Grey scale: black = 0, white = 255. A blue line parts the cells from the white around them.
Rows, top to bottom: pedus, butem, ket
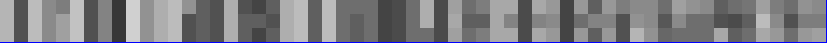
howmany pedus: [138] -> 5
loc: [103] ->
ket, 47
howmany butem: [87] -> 1
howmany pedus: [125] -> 4
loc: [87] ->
butem, 47
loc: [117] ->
pedus, 53

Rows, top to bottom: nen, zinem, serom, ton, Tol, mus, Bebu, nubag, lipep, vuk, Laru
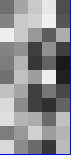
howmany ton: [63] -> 2
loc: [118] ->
Bebu, 3

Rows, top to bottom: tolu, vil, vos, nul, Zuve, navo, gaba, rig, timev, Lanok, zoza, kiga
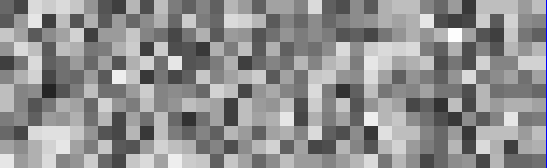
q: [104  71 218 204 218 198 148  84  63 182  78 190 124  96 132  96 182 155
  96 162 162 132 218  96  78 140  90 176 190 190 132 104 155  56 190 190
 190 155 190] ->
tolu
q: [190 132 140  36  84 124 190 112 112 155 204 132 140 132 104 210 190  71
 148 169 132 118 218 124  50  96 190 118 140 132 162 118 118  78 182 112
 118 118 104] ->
gaba
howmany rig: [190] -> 6
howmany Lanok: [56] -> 3
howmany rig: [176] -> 4

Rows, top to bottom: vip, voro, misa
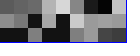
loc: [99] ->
vip, 1
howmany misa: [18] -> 4
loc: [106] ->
vip, 2
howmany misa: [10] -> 0
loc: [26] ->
vip, 6

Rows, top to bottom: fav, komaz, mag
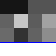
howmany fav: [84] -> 2
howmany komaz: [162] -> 1
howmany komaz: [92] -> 1

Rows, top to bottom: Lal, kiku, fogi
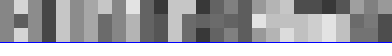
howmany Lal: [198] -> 5
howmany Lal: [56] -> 3
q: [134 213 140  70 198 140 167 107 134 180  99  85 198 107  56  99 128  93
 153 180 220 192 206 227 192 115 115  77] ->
fogi
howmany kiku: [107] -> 4
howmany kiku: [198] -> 2
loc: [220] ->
fogi, 20

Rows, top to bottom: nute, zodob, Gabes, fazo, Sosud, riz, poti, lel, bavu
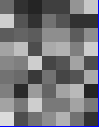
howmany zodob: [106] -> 0
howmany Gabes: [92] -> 3
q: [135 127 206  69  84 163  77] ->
Sosud
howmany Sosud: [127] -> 1
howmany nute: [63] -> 2
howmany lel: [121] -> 4
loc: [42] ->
poti, 1

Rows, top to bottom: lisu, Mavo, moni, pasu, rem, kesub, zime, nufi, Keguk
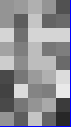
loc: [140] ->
rem, 1
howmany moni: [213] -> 4
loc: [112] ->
moni, 1

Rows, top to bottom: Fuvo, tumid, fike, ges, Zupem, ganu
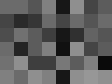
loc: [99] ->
fike, 6
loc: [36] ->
ges, 1
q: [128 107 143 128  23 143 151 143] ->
ganu
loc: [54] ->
tumid, 2
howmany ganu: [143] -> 3
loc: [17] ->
ges, 4
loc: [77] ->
fike, 0

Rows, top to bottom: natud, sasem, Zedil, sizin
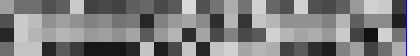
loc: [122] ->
sasem, 9
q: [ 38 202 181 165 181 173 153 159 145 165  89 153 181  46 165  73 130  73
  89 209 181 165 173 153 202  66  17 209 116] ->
Zedil
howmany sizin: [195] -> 5
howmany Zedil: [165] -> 4
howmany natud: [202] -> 2
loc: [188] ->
sasem, 2

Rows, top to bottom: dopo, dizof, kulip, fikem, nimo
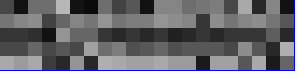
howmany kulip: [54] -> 9
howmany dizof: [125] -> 2
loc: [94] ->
kulip, 19
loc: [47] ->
kulip, 2
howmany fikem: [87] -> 6
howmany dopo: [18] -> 4
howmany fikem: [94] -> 0

